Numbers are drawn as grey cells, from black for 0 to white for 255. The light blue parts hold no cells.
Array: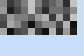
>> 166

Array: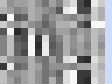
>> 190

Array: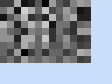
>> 88

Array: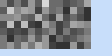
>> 121

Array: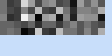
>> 101
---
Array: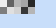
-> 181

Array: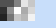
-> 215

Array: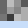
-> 174

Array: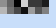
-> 128

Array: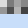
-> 67

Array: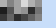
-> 115
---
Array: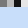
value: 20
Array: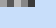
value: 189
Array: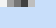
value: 118
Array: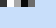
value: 169
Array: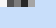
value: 124
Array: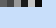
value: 153
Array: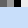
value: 0
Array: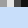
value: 73
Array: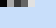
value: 58
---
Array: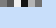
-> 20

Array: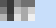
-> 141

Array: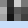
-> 50

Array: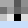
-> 168

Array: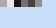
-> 113

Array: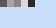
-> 134
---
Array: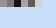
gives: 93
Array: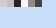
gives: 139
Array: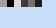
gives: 115
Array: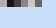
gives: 201
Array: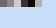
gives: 9
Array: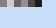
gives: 74
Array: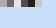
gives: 31
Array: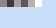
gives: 179
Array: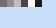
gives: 246
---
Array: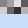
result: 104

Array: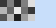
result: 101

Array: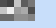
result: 239

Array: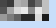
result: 165

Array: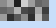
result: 114

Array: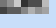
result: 91
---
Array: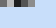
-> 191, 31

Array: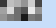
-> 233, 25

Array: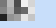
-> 241, 34

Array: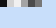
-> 240, 16

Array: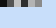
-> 195, 15

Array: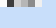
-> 251, 61

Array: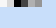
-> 247, 0

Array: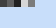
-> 214, 33
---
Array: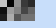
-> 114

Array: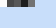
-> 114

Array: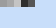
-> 85

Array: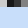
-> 129

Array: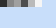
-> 245

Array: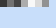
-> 145

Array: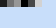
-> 210

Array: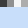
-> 173

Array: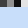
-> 227

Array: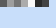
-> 66
